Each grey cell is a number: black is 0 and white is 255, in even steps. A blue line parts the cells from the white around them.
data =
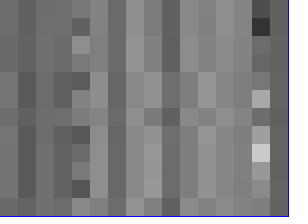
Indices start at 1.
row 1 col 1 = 108
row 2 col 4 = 110
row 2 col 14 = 132
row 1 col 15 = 78
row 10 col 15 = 152
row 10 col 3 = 111
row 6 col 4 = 96
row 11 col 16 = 100
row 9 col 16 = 100
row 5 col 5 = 91
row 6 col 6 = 141
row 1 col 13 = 142
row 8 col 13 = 134
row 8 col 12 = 149
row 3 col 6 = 127
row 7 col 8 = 142
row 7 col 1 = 109
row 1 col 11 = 137
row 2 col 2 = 97
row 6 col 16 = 100
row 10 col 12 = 146
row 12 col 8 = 147
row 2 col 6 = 130
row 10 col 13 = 134
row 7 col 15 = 109
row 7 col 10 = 97
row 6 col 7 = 102
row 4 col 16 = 99
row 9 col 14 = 128
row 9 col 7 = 104
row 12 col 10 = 96
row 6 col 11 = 125
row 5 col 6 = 141
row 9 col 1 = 116
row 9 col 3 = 111
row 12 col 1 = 105

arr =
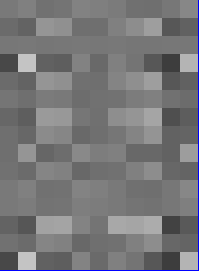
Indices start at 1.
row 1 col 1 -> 121
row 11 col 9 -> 111
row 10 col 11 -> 100
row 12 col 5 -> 126
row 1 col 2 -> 128
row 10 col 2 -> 107
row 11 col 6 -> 127
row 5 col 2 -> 99
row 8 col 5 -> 105
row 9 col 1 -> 111
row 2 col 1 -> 107
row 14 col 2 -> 107
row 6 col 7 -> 114
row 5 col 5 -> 112
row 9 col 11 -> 157
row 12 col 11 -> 127
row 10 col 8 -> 128
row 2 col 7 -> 128
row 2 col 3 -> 149
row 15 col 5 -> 131
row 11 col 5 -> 131
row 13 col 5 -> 131
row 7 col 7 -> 142
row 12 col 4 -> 116
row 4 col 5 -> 130
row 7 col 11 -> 93
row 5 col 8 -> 143
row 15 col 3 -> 97
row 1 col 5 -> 130
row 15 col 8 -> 116
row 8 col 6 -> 111
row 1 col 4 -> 116
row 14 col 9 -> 141
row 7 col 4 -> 152
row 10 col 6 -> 111
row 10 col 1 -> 113
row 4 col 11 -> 180

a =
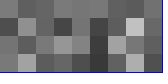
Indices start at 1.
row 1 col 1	123
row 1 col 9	113
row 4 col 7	97
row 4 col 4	102
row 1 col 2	95
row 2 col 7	93
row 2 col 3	100
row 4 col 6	57
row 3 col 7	162
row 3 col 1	116

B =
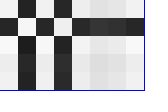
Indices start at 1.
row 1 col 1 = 243
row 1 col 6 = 226
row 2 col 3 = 39
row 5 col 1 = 241
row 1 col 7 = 230
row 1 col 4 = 39
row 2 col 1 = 38
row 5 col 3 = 240
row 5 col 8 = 241
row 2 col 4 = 239
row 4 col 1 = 237

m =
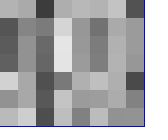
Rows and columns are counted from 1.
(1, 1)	179
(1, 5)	184
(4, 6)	126
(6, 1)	146
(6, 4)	196
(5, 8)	74
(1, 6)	179
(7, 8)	147
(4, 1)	96
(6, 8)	130
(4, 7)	179
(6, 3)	88
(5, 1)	210
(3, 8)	155
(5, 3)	80

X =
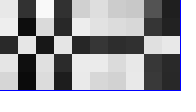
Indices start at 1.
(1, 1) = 232
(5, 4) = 29
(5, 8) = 233
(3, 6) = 54
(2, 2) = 13
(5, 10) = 40
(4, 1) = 229
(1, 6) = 222
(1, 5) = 208
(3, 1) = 41
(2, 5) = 237
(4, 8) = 232
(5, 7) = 210
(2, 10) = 34
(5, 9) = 57

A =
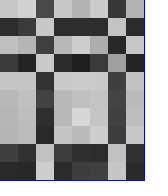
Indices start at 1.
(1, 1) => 200
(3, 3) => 64
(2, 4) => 45
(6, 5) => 192
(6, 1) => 184
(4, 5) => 30
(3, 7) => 40
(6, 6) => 196
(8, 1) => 181
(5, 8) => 194
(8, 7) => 61
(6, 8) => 187
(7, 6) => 197
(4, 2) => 37
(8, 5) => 186
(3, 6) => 173
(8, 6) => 205
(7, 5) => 215
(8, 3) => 41
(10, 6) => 64
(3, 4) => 185
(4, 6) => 58
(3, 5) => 205
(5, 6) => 202
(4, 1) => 59
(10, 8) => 42
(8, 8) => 200
